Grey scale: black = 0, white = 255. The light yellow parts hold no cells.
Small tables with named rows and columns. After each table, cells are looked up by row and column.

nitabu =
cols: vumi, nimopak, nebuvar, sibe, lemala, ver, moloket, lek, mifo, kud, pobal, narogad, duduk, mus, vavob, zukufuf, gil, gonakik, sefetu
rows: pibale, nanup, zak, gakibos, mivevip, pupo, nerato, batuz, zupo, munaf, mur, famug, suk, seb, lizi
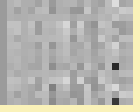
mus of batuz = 163
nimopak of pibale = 179
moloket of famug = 183
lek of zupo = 163
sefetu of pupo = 189
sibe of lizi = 173
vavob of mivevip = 179
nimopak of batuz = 182
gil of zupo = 183
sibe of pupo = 177
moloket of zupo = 182
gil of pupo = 162
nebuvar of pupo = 169

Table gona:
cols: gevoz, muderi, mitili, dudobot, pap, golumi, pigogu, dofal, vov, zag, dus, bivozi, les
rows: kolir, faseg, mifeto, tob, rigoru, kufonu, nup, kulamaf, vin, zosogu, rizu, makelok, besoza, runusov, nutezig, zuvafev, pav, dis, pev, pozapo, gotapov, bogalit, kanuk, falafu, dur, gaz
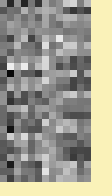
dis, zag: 184
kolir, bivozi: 126
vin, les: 80
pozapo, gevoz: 113
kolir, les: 183
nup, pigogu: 222
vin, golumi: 161
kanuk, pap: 132
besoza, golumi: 174
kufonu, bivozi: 133
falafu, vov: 172
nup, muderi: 127

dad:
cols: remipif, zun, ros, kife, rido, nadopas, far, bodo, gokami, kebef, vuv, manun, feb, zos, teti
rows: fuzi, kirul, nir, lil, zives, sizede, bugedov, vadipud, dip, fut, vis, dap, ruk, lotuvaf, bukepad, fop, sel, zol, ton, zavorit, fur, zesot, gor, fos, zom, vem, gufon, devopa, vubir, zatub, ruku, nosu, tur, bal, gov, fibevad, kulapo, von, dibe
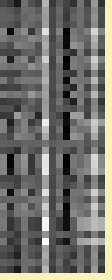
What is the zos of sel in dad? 154
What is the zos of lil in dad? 137
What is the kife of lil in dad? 110
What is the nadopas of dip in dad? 117
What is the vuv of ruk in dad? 39
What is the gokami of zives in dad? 129
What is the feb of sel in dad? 64
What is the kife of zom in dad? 133
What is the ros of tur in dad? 75
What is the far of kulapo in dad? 169
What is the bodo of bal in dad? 85
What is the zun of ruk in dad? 69
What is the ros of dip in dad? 120
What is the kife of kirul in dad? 109
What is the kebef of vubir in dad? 49
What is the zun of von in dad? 88
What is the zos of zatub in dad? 205
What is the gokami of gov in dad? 48
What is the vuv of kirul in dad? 90

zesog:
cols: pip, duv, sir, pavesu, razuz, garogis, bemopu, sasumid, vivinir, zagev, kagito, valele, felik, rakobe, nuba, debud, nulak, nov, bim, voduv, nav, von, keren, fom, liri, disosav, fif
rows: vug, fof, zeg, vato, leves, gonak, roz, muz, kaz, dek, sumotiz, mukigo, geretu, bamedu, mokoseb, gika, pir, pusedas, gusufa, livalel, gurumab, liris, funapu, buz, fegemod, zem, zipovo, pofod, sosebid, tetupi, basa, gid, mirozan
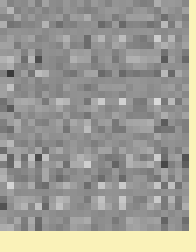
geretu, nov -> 155
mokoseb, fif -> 157
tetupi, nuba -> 186
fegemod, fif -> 137
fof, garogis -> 145
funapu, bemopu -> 193
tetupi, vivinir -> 193
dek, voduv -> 156
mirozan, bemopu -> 146

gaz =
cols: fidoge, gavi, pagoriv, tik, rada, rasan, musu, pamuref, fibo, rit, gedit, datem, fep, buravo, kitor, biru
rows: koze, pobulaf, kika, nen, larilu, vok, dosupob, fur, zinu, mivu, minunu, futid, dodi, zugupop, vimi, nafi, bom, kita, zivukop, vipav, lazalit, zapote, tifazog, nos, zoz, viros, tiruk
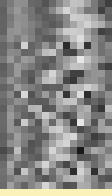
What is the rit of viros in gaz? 175
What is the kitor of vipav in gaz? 77
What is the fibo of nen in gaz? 101
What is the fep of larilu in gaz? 160
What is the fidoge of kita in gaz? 106
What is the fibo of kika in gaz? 113
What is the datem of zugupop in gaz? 221
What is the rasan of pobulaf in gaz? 91
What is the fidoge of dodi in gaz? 98
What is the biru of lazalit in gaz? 156
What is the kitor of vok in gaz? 119
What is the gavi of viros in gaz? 126
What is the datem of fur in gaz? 133
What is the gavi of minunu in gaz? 117
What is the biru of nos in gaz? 181
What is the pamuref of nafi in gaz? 90
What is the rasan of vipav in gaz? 91

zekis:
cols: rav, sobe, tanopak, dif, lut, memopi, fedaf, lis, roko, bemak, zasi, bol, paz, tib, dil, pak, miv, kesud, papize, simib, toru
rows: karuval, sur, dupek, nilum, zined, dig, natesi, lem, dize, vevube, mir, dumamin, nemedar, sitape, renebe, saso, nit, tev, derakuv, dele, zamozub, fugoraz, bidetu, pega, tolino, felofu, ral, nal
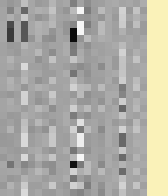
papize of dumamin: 165
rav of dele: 152
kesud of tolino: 107
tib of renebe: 160
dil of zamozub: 156
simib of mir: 164
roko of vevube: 163
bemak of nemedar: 167
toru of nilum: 155
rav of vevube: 164
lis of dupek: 178
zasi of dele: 181
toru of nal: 170
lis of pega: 142
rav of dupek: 164
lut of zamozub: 158
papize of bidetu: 157
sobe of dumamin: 178
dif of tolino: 153
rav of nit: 162

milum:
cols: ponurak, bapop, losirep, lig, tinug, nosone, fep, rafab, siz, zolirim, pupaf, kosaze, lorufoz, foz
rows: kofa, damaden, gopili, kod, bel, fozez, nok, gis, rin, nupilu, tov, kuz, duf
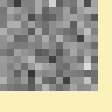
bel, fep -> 109
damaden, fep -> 101
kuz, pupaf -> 147
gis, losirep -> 160
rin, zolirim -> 137
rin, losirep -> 135
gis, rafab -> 127
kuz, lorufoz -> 195
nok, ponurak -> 143
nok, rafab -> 135
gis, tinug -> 139
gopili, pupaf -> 163
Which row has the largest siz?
fozez

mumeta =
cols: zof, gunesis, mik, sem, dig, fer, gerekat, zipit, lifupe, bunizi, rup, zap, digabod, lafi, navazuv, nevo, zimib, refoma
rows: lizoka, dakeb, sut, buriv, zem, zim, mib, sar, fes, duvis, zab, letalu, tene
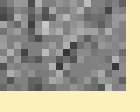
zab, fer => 120
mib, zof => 157
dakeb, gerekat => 88
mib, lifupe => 128
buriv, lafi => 117
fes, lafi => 132
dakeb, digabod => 115
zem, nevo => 172
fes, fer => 88

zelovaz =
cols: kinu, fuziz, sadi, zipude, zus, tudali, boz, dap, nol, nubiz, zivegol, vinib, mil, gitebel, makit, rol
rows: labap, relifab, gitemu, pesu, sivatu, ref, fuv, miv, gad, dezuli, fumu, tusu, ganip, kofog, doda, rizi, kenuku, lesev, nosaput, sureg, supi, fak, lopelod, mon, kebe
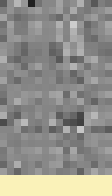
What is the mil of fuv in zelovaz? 128
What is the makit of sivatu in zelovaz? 139
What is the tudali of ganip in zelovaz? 132
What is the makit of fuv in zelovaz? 121
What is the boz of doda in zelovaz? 135
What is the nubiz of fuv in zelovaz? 166
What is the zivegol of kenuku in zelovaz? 102
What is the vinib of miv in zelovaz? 177
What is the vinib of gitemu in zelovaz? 125
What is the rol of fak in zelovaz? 161
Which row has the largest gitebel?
kenuku

